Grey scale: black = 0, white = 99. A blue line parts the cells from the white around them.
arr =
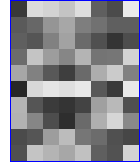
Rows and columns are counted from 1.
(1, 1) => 22
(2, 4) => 65
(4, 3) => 61
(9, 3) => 61
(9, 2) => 33
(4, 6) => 45
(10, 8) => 82
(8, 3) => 30
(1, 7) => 29
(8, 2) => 52
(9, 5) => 46
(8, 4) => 18
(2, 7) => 37
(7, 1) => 70
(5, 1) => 65
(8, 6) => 68
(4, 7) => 46
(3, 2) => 33
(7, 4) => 20
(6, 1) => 15
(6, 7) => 22
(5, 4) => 24
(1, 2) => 85

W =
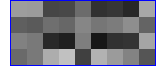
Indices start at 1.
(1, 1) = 61
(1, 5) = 42
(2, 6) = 46
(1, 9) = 65
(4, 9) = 33
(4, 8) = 51
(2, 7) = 48
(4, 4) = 75
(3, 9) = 64
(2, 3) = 43
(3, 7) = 19

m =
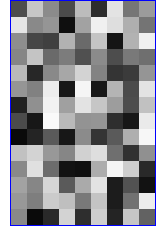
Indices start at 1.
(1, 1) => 30
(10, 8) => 19
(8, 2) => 9
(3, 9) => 93
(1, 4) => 29
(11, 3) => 42
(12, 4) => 35
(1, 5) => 73
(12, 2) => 52
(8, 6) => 58
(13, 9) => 92
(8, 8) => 9
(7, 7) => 61
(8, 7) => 18
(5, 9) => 58
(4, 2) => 76
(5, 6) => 51
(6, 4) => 9
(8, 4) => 72
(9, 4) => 9
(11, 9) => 16
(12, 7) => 11
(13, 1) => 59
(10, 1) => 75
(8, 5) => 57
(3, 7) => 8
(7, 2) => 56
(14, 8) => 77
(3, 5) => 41
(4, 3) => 41
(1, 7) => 88

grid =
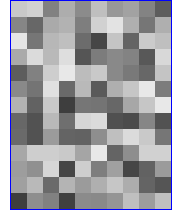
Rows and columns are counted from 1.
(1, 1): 78
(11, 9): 38
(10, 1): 65
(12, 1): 62
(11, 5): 80
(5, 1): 36
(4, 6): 48
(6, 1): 53
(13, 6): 53
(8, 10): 32
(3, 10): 74
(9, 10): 46
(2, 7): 88
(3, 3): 71
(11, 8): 27
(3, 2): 46
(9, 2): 32
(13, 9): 61
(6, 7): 68
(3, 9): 79
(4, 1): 66
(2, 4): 69
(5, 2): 50
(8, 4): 43
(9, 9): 78
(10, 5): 64
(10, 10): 81
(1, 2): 81
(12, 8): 67
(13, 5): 54
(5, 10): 76
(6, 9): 90
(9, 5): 38
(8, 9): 52

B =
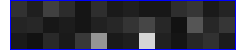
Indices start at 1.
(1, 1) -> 19
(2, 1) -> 14
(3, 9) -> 83
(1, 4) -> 17
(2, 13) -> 15
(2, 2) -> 15
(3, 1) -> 10
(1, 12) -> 21
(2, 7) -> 15
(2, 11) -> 7
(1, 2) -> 12

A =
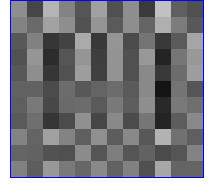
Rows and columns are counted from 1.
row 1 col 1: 55
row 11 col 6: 53
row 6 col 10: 8
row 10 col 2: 38
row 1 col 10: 75
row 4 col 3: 17
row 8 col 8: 29
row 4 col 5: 58
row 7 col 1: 37
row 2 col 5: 32
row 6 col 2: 38
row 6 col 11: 45
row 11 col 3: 59
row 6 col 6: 39
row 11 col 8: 50
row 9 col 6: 56
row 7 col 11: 47
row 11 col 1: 50
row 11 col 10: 65
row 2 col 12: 34
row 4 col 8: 31
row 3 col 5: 66
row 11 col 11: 39
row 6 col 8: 35
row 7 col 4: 41
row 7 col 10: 16
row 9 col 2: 39
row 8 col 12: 53
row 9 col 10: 69
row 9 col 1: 51
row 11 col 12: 39
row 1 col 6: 62
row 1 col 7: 31
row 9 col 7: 36

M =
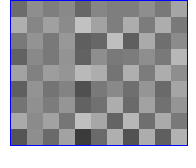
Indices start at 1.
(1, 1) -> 42
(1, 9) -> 55
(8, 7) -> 39
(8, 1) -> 66
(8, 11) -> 47
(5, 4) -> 58
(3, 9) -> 66
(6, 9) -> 58
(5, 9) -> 48
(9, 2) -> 55
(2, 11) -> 47
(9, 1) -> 33
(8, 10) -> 66
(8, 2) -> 54
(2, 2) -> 52
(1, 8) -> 49
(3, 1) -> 47
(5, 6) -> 67
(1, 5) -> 40
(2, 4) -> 54
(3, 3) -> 47
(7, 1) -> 45
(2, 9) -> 48
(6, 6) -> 47
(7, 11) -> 58
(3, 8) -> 37
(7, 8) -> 41
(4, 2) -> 53
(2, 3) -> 62
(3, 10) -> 43
